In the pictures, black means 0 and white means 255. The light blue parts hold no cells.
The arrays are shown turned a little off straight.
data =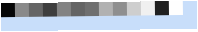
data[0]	6
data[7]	177
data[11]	32

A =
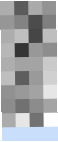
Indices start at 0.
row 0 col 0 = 173
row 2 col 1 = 191
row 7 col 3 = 164
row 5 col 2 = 154
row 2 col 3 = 190
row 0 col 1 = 91
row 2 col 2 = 70
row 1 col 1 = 131
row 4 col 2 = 164

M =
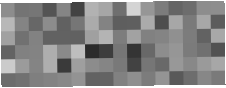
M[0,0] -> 141
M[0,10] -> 150
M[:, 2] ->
[118, 103, 130, 131, 132, 127]
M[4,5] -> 159
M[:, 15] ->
[142, 92, 168, 82, 167, 122]
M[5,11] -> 148
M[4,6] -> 140
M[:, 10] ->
[150, 171, 129, 104, 118, 124]
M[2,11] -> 132
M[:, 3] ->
[84, 140, 98, 174, 174, 131]
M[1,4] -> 97
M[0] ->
[141, 116, 118, 84, 133, 67, 178, 166, 111, 212, 150, 124, 101, 109, 141, 142]
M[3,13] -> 123
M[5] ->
[108, 113, 127, 131, 136, 147, 98, 99, 129, 143, 124, 148, 89, 109, 135, 122]
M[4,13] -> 136
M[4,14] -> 154
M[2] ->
[161, 113, 130, 98, 98, 97, 160, 180, 125, 162, 129, 132, 144, 124, 98, 168]
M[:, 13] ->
[109, 122, 124, 123, 136, 109]
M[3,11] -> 141
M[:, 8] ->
[111, 94, 125, 118, 121, 129]
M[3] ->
[99, 129, 131, 174, 138, 190, 43, 61, 118, 52, 104, 141, 150, 123, 112, 82]
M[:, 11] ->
[124, 77, 132, 141, 105, 148]

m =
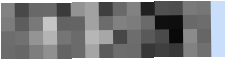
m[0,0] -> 130
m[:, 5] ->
[147, 100, 107, 107]
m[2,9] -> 109
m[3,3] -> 144
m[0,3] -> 105
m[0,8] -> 105
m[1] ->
[124, 93, 121, 197, 99, 100, 162, 108, 129, 124, 106, 15, 14, 105, 109]
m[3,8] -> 109
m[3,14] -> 112
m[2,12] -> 9
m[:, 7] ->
[63, 108, 167, 90]
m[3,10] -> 55
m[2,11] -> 74

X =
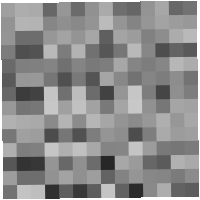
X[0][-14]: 159
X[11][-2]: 177
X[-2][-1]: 139
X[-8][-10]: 112
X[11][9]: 155
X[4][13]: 172
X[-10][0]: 106
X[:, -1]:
[114, 152, 185, 89, 172, 115, 125, 162, 167, 159, 123, 169, 139, 93]
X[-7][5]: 193
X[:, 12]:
[103, 156, 172, 100, 183, 141, 143, 165, 151, 156, 118, 177, 123, 98]
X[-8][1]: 60
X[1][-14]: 147
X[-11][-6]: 118
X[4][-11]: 132
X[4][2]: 128
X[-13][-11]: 134
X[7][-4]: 145
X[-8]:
[104, 60, 66, 196, 112, 188, 108, 66, 149, 198, 125, 69, 143, 125]
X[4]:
[106, 127, 128, 132, 112, 132, 121, 125, 167, 133, 125, 134, 183, 172]
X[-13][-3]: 163
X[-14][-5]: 102
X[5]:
[90, 151, 152, 118, 80, 121, 84, 165, 136, 114, 133, 125, 141, 115]
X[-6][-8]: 182
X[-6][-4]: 152
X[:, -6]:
[111, 149, 164, 118, 167, 136, 149, 165, 148, 142, 133, 167, 131, 98]
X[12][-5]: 149
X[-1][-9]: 57
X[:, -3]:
[167, 163, 141, 78, 134, 125, 69, 119, 175, 170, 121, 91, 133, 173]
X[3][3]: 185
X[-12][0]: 148
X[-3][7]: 39
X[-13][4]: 143

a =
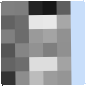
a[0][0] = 128
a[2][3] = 164
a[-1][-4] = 141
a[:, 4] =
[95, 167, 145, 144, 163, 149]
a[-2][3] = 221
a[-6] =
[128, 126, 36, 23, 95]
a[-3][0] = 85
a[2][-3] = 154
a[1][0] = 98
